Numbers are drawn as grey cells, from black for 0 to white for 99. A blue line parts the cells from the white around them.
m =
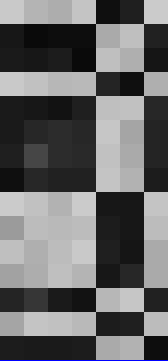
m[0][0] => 78
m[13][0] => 64
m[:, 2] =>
[67, 5, 11, 71, 7, 17, 17, 13, 69, 72, 73, 74, 10, 75, 10]
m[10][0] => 74
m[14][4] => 66
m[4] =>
[10, 9, 7, 12, 74, 75, 15]
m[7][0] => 6
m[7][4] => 76
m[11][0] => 63
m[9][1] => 73
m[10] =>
[74, 68, 73, 78, 12, 8, 66]
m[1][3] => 5
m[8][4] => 9
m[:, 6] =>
[79, 13, 8, 68, 15, 14, 14, 11, 76, 73, 66, 66, 13, 73, 5]
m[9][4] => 11
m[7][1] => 15
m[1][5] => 74
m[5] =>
[10, 15, 17, 15, 77, 64, 14]
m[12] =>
[14, 21, 10, 7, 71, 77, 13]
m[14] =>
[11, 10, 10, 11, 66, 69, 5]
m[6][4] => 75
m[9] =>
[60, 73, 72, 73, 11, 9, 73]
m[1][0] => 9
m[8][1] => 75
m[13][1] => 76
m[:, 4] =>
[6, 66, 74, 14, 74, 77, 75, 76, 9, 11, 12, 9, 71, 11, 66]
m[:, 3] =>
[76, 5, 4, 72, 12, 15, 16, 13, 79, 73, 78, 70, 7, 72, 11]

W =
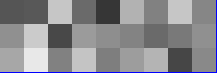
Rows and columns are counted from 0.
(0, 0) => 33
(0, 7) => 77
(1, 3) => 60
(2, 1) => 90
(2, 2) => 50
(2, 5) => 61
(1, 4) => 55
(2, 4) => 49

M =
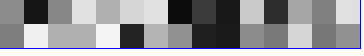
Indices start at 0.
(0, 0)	54
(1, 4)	95
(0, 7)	5
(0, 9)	9
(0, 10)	78
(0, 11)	18
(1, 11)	47
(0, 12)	64
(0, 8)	23

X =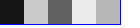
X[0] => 8
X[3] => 91
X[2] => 38

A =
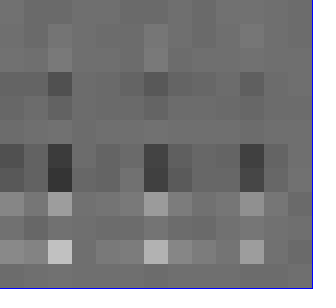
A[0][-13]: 44
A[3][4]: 41
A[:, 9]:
[44, 43, 43, 42, 41, 43, 39, 40, 46, 44, 45, 43]
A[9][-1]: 43
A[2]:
[44, 43, 47, 43, 43, 42, 47, 42, 43, 43, 44, 43, 43]
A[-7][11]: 43
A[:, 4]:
[43, 42, 43, 41, 41, 43, 39, 39, 45, 42, 47, 43]
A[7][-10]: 40
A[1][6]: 46
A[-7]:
[42, 43, 44, 42, 43, 43, 44, 43, 43, 43, 42, 43, 43]
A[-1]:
[42, 43, 44, 43, 43, 43, 42, 43, 43, 43, 42, 42, 43]
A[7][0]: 34
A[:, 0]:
[44, 43, 44, 39, 40, 42, 31, 34, 52, 44, 53, 42]
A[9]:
[44, 40, 44, 43, 42, 42, 45, 42, 41, 44, 46, 44, 43]
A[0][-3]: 44
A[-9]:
[39, 39, 31, 42, 41, 39, 34, 39, 40, 42, 37, 42, 43]
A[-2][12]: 41
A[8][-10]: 44
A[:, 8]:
[41, 41, 43, 40, 42, 43, 40, 40, 44, 41, 48, 43]
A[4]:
[40, 42, 38, 42, 41, 41, 39, 42, 42, 41, 40, 42, 42]
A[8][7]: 48
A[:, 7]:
[43, 43, 42, 39, 42, 43, 37, 35, 48, 42, 52, 43]
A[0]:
[44, 41, 41, 43, 43, 41, 41, 43, 41, 44, 44, 43, 42]
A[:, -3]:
[44, 46, 44, 37, 40, 42, 25, 27, 56, 46, 61, 42]

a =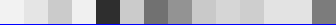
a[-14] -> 94
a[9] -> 83
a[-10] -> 18
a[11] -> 88
